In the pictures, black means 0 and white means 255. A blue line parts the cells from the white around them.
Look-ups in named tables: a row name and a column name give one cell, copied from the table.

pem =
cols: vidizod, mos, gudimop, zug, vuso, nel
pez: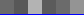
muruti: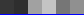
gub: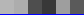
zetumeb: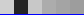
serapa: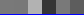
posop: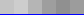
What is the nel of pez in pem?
148
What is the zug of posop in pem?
158
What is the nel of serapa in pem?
93
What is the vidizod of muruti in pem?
54
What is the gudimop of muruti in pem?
161
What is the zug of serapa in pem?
53
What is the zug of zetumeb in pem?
172
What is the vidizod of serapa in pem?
121
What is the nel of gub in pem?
90
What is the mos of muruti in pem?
46
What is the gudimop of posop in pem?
181
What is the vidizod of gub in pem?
182
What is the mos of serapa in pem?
120
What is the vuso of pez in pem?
107
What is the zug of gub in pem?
56
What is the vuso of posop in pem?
144
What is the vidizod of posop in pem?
196
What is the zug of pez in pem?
91
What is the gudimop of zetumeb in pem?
200
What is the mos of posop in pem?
205

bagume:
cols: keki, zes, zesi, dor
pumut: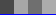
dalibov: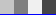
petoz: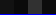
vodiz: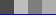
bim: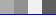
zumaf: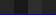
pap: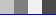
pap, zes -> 127
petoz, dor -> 12
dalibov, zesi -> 240
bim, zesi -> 241
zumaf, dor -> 36
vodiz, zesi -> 126
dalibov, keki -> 197
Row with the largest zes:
vodiz

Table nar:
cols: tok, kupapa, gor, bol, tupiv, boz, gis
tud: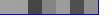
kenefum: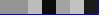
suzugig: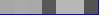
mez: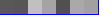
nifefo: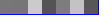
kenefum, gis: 27
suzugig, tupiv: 183
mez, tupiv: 80
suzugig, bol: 88
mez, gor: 192
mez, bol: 164
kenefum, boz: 194
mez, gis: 161
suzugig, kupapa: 170
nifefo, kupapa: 118
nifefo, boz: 195
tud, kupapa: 160
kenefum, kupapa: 149
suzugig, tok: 167
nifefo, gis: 87
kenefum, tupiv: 163
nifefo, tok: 119
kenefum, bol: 12
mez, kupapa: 86
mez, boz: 169
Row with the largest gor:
nifefo

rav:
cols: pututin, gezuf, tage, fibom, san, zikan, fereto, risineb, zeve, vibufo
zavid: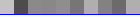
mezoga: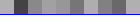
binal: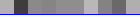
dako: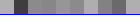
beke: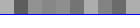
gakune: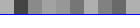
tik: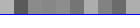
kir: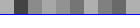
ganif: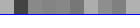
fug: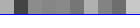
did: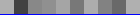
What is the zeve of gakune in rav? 105
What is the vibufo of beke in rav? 174
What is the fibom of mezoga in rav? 161
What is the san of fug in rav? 137
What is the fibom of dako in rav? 135
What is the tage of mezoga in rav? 137
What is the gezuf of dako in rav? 62
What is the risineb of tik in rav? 130
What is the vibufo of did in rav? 176
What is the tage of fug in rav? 140
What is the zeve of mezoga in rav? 105
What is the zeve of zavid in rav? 107
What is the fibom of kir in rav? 167
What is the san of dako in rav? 150
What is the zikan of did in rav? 120
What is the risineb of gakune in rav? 129
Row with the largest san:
did

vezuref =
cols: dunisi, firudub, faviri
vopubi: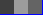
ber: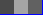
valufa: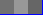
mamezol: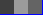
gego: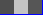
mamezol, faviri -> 100
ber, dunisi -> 74
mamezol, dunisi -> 63
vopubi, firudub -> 156
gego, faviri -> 86
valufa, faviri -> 102
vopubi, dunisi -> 63
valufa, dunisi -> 113
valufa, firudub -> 152
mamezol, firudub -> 155
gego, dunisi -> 78
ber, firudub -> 165
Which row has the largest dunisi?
valufa

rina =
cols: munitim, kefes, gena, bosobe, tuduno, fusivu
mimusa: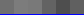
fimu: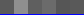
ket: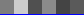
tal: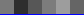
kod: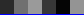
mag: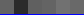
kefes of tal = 46
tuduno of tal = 157
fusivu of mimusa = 96
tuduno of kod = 5
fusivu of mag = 105
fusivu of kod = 148
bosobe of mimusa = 99

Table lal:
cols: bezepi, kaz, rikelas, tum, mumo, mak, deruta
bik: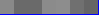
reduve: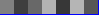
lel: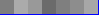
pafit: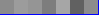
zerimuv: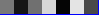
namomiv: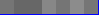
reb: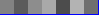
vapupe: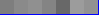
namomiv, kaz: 103
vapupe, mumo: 104
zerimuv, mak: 228
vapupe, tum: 132
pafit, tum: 125
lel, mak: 141
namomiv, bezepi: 117
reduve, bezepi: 128
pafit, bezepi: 139
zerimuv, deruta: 73
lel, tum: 107
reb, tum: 169
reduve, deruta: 87
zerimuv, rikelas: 112
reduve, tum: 179
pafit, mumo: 166

